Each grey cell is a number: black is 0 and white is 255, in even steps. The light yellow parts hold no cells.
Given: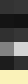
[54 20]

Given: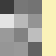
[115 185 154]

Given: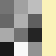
[190 176 170]

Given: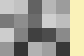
[156 206  64  53]

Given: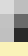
[190 194]

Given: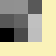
[ 88 100   0]

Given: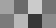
[115  55]

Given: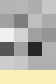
[199 191 210  86]

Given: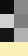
[138 208]
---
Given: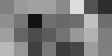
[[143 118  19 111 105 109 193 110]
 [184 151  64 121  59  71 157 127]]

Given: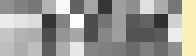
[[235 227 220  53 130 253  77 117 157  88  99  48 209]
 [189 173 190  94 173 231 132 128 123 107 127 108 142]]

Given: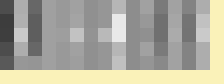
[[ 61 176  94 160 153 164 144 150 232 141 152 112 166 116 193]
 [ 77 173 103 160 153 161 144 150 182 141 161 122 162 131 173]]

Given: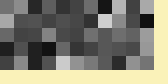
[[168  79  82  67  79  71  50 206 138  73  16]
 [ 31  80  32  18 103  53  68  87  81  73 152]]

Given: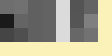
[[ 26 100  96  99 219  85 127]]

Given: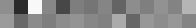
[[155 105 139 126 141 147 135 129 171 102 151 140 151 132]]

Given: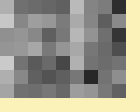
[[199 135 158 151 123 170 134  94 138]
 [149 152 167 121 149 168 119 106  78]
 [175 136  96  83  95 119  39 115 142]]
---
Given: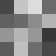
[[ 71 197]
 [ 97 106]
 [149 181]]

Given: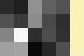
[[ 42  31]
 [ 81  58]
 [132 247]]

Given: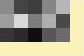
[[139  68]
 [157 216]
 [ 54  42]]

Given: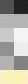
[[ 81  35]
 [180 180]
 [201 244]]

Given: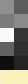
[[143  93]
 [123 137]
 [249  52]]

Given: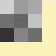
[[208 156]
 [112 101]
 [ 51 132]]
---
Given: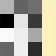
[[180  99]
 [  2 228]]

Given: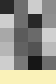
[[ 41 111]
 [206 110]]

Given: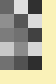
[[102 222]
 [143  86]]

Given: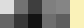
[[221 114]
 [102  56]]

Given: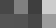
[[ 71 128]
 [ 84  83]]

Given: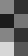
[[136  48]
 [ 28 118]]
